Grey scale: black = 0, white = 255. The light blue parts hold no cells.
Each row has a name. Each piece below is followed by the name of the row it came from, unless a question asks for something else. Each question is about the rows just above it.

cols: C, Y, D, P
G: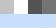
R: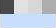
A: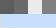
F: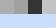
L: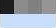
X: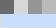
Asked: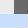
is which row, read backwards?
A
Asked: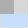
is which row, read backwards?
R
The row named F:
[173 161  52 195]
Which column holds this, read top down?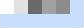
Y
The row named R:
[ 73 225 215 173]
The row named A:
[ 94 106 234 128]

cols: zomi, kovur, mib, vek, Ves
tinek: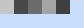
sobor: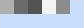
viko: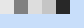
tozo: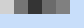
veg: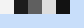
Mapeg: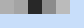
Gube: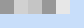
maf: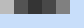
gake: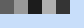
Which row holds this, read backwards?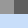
gake
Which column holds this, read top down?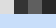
mib
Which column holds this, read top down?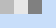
Ves
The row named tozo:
[209 117  52 107 128]

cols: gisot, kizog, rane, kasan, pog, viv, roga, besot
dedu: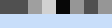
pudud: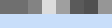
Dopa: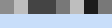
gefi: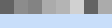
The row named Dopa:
[140 190  68  68 120 190  27 120]
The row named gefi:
[ 99 140 131 171 180 209  99 171]
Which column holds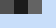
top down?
roga
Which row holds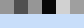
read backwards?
dedu
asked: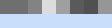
pudud

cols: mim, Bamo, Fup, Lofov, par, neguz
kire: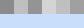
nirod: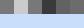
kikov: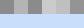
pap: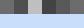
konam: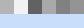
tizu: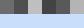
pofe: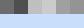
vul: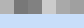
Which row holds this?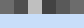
pap
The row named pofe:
[108  79 191 203 160 148]
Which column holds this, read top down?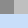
Fup
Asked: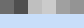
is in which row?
pofe
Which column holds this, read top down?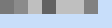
Fup

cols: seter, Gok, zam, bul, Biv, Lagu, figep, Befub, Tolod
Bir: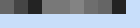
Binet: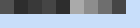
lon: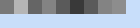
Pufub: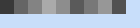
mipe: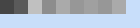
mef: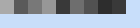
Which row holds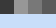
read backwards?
mef
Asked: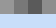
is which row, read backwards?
Pufub
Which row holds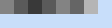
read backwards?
lon
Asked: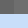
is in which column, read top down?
Befub
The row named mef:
[170  90 120 151  57 110  81  45  57]

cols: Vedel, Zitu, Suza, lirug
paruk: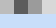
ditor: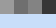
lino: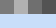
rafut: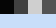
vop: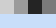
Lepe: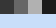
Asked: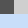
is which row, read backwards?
rafut
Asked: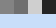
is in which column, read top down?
Suza
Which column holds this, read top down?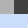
Zitu
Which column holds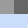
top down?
Zitu
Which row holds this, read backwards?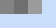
ditor
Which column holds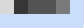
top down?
lirug

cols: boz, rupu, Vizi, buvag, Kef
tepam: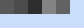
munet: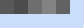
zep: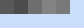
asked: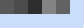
tepam
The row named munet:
[ 88  76 110 131  98]

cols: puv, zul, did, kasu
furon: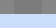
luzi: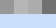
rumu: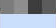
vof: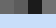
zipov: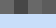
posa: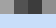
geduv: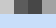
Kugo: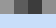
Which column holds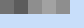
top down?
kasu
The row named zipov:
[104  71 104  92]
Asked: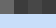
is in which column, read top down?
did
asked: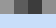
Kugo
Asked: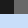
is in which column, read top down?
did
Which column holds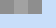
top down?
kasu

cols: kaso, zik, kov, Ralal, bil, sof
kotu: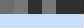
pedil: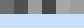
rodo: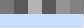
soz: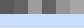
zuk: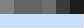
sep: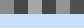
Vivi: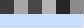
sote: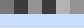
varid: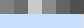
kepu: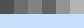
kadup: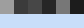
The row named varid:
[130 109 202 139  99  80]
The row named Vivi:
[ 59 167  71 179  38 139]

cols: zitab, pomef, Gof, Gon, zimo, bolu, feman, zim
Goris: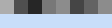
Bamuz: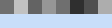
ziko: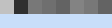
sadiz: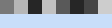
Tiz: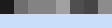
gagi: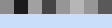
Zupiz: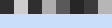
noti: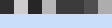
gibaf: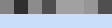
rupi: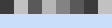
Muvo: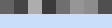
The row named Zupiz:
[ 47 205  47 173  89  38  59 182]
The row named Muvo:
[ 99  69 173  59 111 150 140  79]
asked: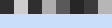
Zupiz

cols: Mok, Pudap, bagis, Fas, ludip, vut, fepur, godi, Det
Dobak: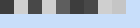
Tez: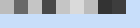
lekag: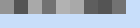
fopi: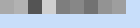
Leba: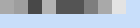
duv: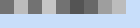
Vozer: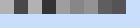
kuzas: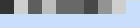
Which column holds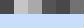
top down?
bagis
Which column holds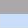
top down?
Mok

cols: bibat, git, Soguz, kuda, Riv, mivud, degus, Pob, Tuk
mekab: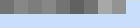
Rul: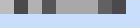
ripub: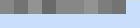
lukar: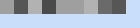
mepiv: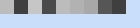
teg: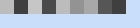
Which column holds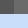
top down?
kuda
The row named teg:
[188  63 198  74 188 147 168  86  63]

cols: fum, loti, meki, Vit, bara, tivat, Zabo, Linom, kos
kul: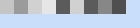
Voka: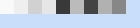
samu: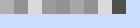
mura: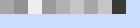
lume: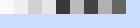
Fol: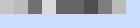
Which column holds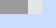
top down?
Vit
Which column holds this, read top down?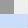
loti

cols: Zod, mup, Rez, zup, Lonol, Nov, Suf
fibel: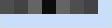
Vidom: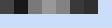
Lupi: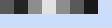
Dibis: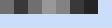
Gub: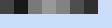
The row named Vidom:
[ 67  24 121 152 130  57  47]
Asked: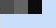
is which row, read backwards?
fibel
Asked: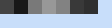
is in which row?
Vidom
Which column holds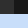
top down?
Suf
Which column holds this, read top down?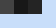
mup
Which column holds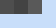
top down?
Zod

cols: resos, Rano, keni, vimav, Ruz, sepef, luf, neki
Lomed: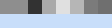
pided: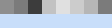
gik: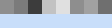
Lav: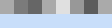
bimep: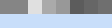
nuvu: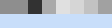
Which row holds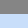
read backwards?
bimep
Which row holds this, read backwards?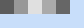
Lav
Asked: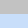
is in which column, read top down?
vimav

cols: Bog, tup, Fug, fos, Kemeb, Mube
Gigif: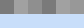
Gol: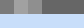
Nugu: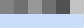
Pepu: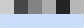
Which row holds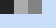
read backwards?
Pepu
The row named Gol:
[122 161 143 102 102 102]
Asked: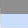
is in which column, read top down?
Fug
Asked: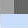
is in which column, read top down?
Kemeb
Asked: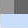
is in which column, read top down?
Mube

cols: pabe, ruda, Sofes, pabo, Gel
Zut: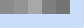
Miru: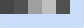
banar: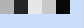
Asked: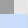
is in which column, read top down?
Sofes
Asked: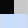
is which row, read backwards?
banar
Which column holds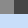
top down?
pabe

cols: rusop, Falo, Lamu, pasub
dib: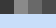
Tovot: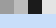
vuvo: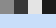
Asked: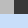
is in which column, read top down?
Falo
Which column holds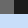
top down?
Lamu
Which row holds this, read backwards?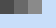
dib
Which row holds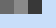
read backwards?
dib
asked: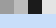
Tovot
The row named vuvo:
[138  56 228  27]

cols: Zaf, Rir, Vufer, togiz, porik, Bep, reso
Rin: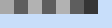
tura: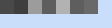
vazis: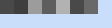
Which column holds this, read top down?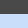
Zaf
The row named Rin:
[168  94 178  94 178  94  53]
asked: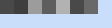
vazis
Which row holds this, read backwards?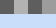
tura
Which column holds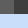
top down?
Rir

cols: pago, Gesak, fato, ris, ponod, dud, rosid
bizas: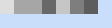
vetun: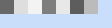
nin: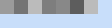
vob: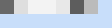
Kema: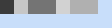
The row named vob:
[104 222 243 243 232  93 187]
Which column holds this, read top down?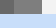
ris
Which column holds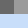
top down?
pago

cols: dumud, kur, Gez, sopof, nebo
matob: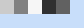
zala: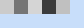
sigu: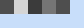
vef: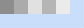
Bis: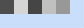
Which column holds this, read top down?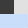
Gez
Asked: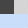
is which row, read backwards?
Bis
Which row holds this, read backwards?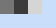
sigu
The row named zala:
[203 117 213  59 192]
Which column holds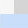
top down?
Gez
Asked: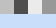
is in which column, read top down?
nebo
